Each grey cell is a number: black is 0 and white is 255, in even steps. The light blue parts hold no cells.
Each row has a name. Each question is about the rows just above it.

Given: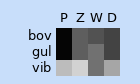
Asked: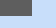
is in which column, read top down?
Z
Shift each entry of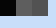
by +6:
[ 11 100  88]
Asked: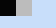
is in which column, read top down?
P
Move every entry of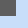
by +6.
[100]
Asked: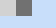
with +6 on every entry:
[216 119]
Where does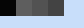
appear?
bov

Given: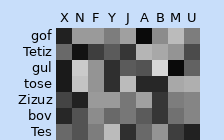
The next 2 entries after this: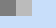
[ 47 105]
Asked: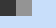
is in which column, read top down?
B
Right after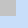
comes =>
[148]
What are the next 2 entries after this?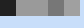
[ 54 125]
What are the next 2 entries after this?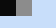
[187 125]

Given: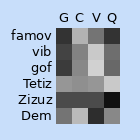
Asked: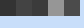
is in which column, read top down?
G
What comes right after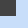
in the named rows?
[130]
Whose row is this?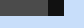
Zizuz

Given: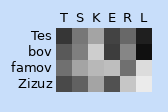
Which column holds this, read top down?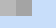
K
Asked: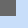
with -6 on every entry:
[98]
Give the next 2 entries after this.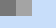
[ 67 104]

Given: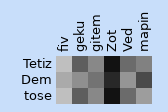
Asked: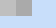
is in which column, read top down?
fiv
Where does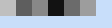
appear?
tose

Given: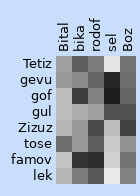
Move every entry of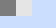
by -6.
[117 222]
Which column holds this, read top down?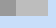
Bital
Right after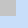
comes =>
[52]
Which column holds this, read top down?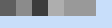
bika
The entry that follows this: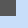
[234]
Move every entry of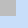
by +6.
[195]

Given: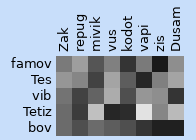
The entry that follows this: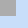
[79]
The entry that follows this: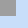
[85]
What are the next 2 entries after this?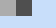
[150 142]
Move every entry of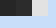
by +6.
[ 44  50 232]

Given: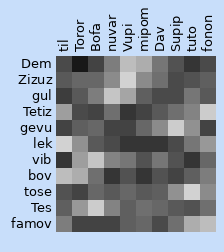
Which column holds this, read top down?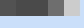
Supip
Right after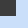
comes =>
[89]

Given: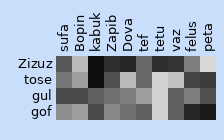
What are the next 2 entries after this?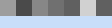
[39 27]
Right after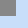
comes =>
[112]

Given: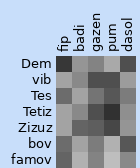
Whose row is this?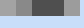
vib
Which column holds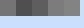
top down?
gazen
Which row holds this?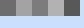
bov

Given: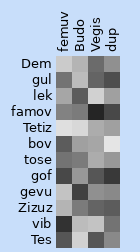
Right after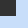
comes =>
[188]
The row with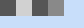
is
Tes
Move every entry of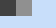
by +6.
[ 71 150]
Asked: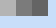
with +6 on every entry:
[186 129 106]
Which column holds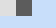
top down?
femuv
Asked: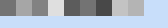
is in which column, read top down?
femuv

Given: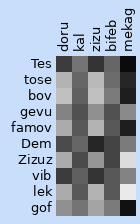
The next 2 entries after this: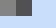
[144  81]
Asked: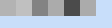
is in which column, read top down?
doru
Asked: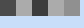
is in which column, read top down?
doru

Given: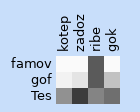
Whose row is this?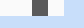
famov
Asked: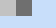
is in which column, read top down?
gok
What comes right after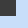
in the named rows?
[132]
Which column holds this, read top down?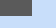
ribe
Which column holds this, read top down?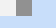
kotep
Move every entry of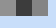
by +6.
[151  66 138]
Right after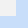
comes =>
[228]

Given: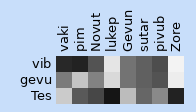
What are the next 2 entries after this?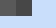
[ 21 188]
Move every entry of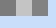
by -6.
[117 190 124]
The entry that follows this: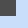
[243]
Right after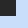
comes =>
[34]
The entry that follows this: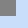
[217]

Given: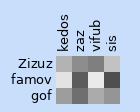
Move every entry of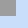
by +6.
[163]
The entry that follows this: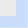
[79]
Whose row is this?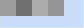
gof
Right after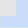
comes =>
[92]
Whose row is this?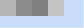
Zizuz
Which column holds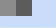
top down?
zaz

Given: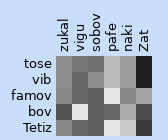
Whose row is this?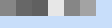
famov
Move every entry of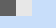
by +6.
[102 237]
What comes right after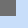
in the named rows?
[187]

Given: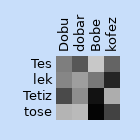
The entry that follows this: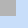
[186]
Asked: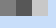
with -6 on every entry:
[120  81 194]
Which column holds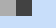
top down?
kofez

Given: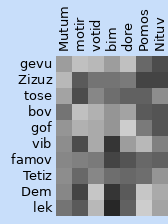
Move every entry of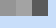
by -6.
[143 157  84]
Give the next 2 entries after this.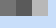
[39 97]
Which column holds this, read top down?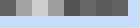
dore

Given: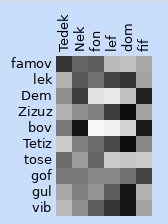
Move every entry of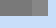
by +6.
[127 127 141]
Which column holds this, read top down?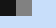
Nek
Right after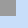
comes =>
[100]
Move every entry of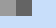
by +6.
[161 106]

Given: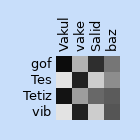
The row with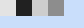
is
Tes
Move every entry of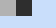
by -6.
[172  40]
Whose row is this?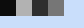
gof
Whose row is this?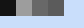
Tetiz

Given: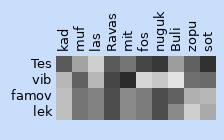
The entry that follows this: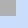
[183]
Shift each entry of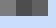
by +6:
[130  83 103]
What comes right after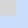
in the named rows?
[199]
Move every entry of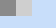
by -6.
[132 201]

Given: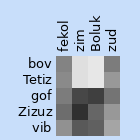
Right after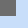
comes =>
[48]
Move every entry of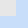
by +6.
[237]
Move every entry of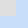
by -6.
[217]
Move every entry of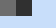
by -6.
[103  42]
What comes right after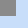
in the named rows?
[223]

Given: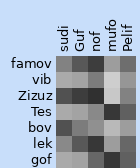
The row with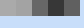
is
gof
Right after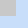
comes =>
[130]

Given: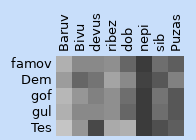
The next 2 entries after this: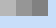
[143 110]
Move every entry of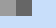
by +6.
[162 108]

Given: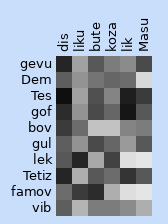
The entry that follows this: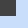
[222]
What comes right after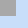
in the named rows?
[66]
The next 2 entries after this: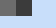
[ 44 174]
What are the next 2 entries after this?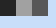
[124 139]
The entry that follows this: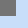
[102]
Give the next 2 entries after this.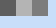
[124 139]
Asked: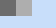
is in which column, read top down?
koza

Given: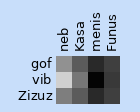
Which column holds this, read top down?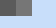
Kasa
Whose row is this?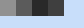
gof
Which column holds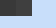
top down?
Funus
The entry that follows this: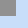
[91]

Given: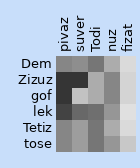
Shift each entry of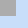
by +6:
[178]
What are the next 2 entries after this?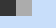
[134 212]

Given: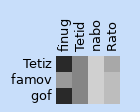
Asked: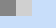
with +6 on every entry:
[139 214]
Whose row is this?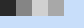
Tetiz
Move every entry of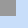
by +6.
[159]

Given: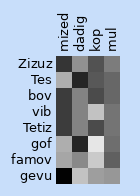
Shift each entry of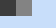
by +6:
[ 66 137]
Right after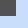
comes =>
[124]
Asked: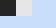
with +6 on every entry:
[ 43 236]
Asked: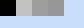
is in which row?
gevu
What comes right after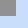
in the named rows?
[82]
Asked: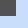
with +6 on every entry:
[88]

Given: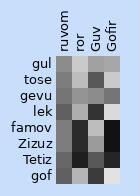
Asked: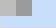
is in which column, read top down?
Guv
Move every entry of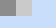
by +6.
[146 208]
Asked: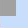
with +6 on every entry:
[167]
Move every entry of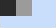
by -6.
[ 37 149]

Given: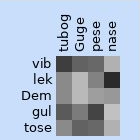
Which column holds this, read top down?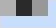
nase
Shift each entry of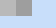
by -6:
[179 152]

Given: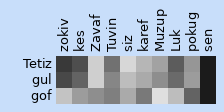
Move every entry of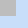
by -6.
[183]
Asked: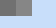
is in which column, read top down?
Tuvin

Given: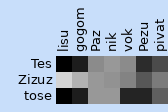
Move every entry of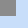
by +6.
[145]
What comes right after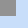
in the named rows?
[131]
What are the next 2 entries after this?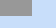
[36 36]

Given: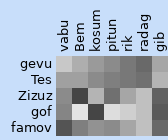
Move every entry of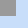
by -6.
[148]
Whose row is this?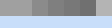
Tes
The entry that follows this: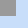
[139]
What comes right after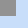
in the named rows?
[139]
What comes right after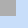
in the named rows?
[154]
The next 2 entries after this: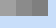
[120 112]

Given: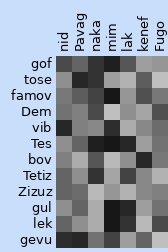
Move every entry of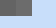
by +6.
[106 114]
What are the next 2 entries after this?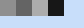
[ 39 158]

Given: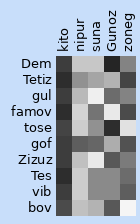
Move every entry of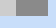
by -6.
[199 132 132]
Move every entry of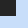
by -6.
[31]
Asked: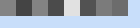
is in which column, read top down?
zoneg
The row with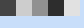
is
tose
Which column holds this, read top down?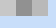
nipur
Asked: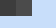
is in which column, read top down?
kito
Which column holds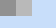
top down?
nipur

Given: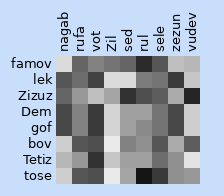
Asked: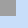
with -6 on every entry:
[153]
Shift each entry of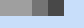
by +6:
[165 165 122  78]
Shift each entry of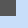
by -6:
[80]

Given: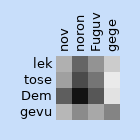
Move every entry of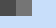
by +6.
[ 81 123]
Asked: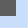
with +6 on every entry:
[100]
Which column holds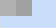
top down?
nov
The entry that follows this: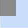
[168]
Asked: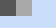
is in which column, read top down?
Fuguv
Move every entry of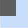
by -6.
[88]

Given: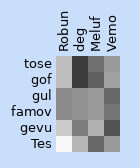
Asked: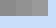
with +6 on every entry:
[145 152 160]
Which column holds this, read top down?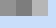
deg
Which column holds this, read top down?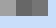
Vemo
